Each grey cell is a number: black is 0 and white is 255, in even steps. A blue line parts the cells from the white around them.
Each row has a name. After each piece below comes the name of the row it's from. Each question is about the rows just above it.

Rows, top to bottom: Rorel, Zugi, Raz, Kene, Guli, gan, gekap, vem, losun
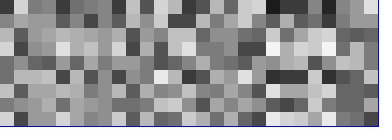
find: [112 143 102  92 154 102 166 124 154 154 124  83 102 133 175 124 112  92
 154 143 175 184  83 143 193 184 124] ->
Guli
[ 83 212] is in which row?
Rorel
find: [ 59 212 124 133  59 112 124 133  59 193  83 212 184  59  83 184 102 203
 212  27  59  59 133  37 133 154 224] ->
Rorel
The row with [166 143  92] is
vem
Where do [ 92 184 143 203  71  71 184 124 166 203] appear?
Zugi
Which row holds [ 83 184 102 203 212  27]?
Rorel

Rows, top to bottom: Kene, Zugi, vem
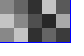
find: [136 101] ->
Kene
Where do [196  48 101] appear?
vem
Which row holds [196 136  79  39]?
Zugi

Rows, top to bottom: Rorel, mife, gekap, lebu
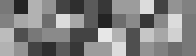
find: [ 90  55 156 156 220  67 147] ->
Rorel
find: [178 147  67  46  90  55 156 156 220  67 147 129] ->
Rorel

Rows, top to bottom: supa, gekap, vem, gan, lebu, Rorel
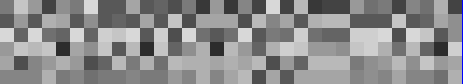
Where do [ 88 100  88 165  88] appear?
gekap
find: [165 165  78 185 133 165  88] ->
gekap
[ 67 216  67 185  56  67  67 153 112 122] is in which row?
supa
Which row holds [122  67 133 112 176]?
supa
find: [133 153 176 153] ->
lebu
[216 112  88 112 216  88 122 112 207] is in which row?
vem

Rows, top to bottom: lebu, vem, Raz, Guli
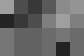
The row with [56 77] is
vem
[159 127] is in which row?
vem
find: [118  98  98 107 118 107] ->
Raz

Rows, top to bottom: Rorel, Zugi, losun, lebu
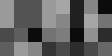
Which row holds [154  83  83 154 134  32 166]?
Zugi
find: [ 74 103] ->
lebu
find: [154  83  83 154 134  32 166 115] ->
Zugi
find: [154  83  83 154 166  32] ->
Rorel
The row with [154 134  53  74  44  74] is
lebu
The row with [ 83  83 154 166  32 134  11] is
Rorel
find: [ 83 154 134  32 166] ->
Zugi

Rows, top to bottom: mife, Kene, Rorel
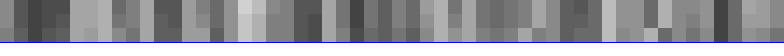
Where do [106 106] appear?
Rorel
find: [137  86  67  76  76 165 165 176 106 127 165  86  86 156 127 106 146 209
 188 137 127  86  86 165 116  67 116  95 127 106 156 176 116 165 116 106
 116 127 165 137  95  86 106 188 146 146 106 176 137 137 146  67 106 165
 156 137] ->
mife
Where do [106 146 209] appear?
mife
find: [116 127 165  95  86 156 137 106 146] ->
Kene
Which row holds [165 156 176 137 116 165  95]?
Rorel
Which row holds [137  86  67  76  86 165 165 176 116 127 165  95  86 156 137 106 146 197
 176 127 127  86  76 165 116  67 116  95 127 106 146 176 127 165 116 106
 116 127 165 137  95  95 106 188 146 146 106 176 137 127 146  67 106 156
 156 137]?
Kene
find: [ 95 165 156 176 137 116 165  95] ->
Rorel

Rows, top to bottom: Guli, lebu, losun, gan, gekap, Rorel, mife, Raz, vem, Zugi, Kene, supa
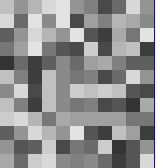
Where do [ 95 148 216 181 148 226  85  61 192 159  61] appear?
Zugi
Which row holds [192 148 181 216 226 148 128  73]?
Guli
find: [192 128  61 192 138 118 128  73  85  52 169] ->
Raz

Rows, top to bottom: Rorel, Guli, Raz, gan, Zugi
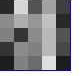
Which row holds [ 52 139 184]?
Raz
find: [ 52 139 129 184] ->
gan
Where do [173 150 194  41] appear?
Guli
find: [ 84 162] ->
Rorel
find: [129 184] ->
gan

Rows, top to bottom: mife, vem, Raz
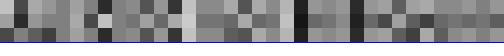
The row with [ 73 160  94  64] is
vem
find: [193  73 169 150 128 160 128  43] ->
mife
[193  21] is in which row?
vem
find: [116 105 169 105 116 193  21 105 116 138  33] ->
vem
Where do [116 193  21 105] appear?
vem
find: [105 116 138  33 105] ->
vem
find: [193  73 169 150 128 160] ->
mife

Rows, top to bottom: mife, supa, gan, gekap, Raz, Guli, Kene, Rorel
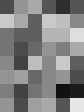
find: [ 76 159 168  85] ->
Rorel
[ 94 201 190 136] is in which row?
supa
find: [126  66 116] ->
Kene

